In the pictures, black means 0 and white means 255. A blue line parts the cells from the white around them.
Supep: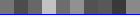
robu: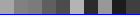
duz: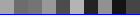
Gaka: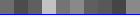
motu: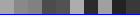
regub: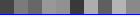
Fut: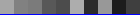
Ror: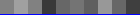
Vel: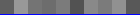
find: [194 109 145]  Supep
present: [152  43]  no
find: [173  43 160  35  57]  motu
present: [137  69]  no

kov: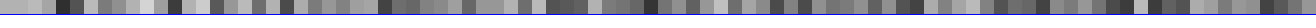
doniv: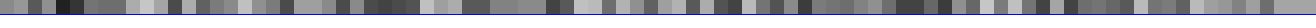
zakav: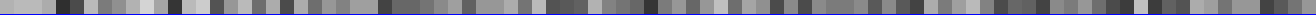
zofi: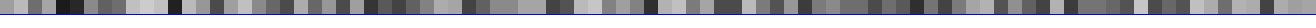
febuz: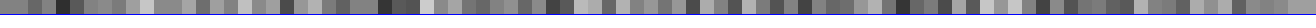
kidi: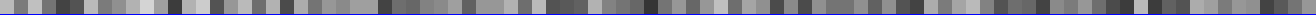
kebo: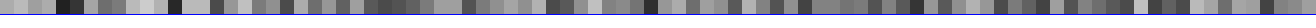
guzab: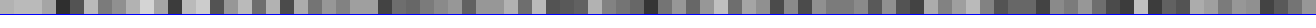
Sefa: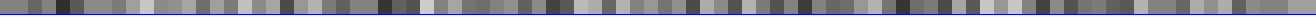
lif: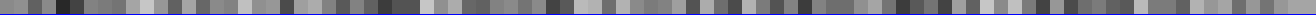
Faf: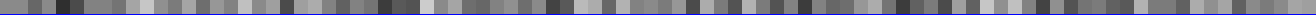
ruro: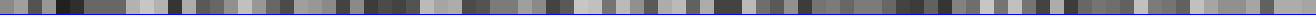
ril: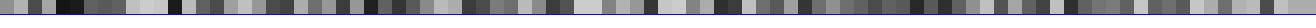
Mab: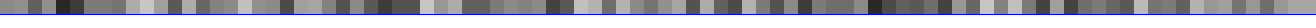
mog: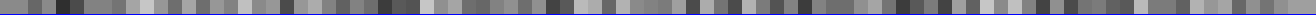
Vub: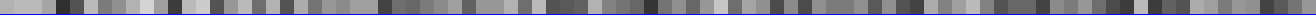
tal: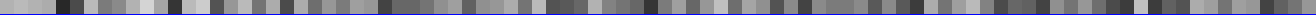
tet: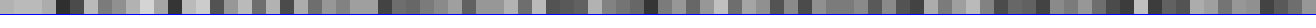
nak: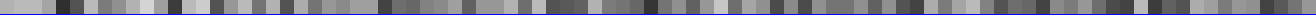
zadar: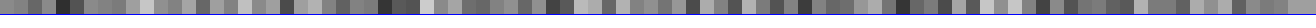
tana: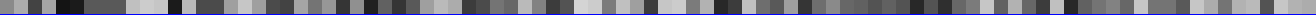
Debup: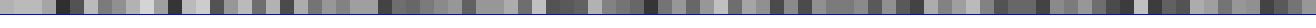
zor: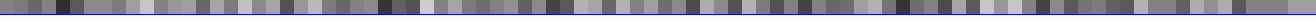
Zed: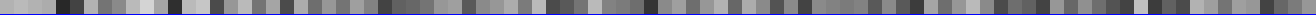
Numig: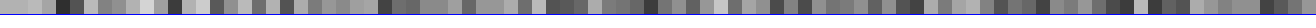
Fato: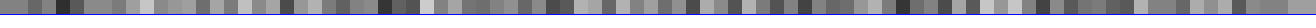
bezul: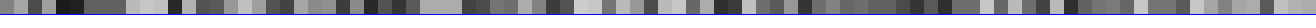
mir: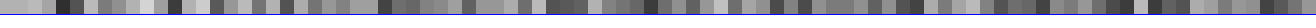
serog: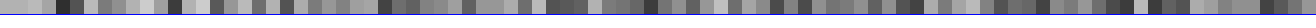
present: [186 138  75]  yes
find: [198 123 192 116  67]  doniv
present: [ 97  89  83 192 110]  no
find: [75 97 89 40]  ril
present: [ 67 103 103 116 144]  yes

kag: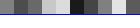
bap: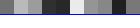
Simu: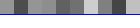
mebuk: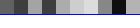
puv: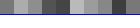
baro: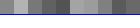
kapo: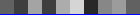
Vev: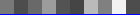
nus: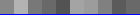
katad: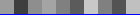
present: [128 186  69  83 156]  no
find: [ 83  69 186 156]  puv
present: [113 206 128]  yes

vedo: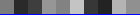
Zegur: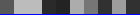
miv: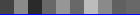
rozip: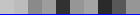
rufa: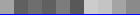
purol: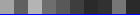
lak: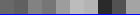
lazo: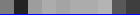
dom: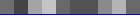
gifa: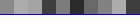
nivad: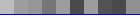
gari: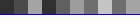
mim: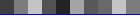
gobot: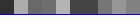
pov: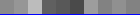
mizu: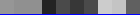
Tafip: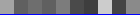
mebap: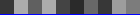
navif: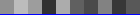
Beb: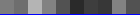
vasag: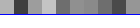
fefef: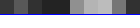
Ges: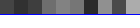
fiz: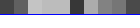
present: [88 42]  no
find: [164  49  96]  gari

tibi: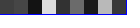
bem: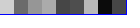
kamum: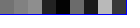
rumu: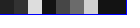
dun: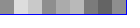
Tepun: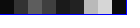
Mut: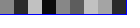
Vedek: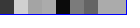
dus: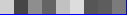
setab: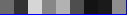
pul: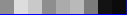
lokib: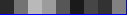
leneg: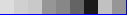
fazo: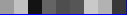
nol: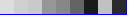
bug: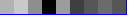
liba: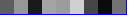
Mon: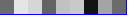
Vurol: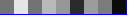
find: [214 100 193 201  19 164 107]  Mon
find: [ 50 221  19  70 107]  rumu
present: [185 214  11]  yes
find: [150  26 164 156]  liba
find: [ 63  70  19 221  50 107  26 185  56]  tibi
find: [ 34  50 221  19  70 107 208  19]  rumu

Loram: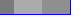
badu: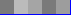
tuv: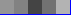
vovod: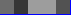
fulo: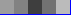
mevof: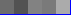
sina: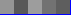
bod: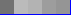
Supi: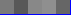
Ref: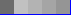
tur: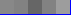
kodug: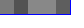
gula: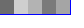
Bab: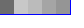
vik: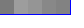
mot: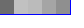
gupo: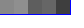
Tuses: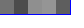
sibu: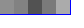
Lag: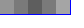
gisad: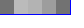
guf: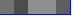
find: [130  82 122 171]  sibu
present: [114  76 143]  yes
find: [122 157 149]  vik
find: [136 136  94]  kodug
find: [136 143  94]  gupo
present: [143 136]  no
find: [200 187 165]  Bab

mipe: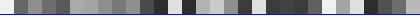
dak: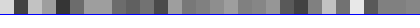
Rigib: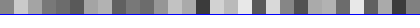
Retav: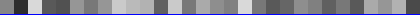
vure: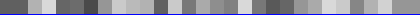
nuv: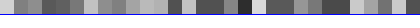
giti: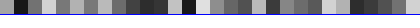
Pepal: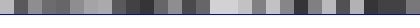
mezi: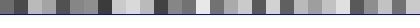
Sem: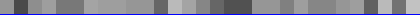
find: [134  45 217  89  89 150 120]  nuv
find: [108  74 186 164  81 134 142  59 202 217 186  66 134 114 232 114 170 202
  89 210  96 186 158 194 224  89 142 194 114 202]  mezi
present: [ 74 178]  no
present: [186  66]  yes
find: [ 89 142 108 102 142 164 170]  Pepal
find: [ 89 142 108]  Pepal

